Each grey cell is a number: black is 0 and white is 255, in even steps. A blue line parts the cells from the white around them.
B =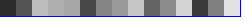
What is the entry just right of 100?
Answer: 141
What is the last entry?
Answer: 226
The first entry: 44
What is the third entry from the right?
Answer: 58

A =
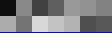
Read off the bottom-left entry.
172
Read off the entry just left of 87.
79
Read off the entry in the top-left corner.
15
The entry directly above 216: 65

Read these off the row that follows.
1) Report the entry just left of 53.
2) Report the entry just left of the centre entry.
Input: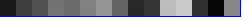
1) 40
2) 149

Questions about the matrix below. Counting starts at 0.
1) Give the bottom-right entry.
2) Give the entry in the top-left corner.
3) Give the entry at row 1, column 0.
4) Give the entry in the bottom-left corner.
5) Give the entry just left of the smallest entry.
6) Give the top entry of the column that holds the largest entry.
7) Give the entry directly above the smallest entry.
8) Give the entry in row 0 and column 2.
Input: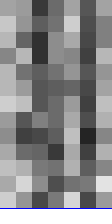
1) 155
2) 163
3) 199
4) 206
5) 191
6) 163
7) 78
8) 57

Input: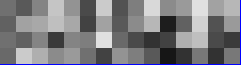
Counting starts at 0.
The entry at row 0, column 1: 89
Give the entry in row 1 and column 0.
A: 97
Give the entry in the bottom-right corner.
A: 120
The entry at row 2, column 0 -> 112
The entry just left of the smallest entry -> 89
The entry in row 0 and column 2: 132
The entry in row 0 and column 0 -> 112
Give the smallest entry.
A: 22
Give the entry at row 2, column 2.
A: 132
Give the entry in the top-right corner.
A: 183
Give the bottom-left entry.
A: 105
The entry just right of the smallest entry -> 50

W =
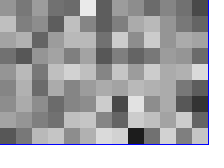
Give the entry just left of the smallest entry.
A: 210
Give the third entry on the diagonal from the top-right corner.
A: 149
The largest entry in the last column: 218
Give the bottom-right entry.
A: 197
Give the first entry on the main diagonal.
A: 149
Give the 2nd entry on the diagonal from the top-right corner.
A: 120
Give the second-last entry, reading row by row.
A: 127
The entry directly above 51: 93
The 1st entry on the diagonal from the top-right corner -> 73
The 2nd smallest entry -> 51
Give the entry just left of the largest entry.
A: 107
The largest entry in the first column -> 191
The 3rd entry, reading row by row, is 156
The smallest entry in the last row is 28
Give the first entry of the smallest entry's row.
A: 87
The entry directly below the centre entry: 171
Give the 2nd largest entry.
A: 226
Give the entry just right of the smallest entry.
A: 113
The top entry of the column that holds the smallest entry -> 141
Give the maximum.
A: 234
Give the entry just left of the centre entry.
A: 191
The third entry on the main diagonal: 100
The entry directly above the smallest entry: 204
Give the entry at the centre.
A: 133

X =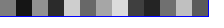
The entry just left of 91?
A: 192
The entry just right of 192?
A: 91
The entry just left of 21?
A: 125
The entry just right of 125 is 21

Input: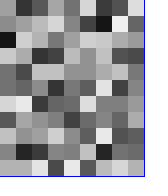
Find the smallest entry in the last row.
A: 74
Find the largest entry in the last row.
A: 233
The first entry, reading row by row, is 160
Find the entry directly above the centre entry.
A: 146
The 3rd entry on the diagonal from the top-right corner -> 201
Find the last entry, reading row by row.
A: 179
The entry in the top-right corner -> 221
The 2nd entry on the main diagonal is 160
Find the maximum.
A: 239
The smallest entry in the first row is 52
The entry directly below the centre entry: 107
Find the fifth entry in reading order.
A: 114
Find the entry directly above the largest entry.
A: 82
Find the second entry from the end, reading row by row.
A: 214
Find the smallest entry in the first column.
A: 21
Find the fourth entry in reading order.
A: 166
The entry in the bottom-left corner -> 179
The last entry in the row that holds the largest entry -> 101
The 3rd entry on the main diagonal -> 179
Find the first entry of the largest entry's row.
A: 140
